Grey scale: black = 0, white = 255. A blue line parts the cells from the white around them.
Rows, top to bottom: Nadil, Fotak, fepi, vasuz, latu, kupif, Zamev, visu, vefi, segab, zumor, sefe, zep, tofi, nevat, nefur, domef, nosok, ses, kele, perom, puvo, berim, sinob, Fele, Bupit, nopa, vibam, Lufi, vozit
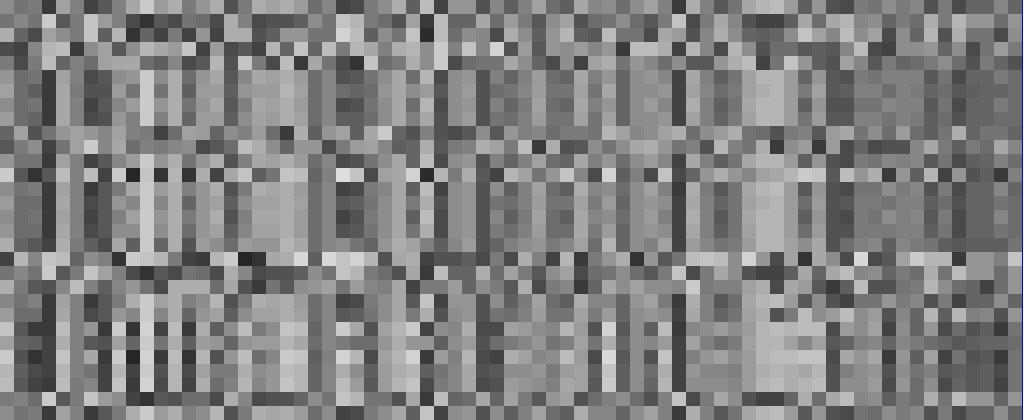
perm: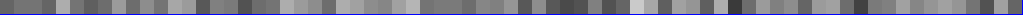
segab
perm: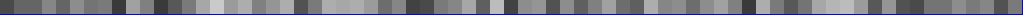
tofi
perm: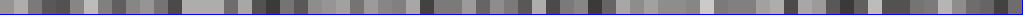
perom
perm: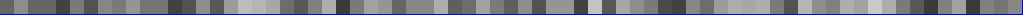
puvo
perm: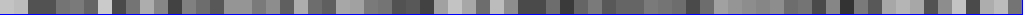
kele
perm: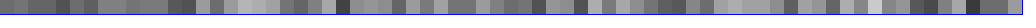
nevat
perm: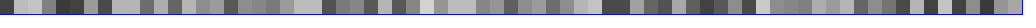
vibam

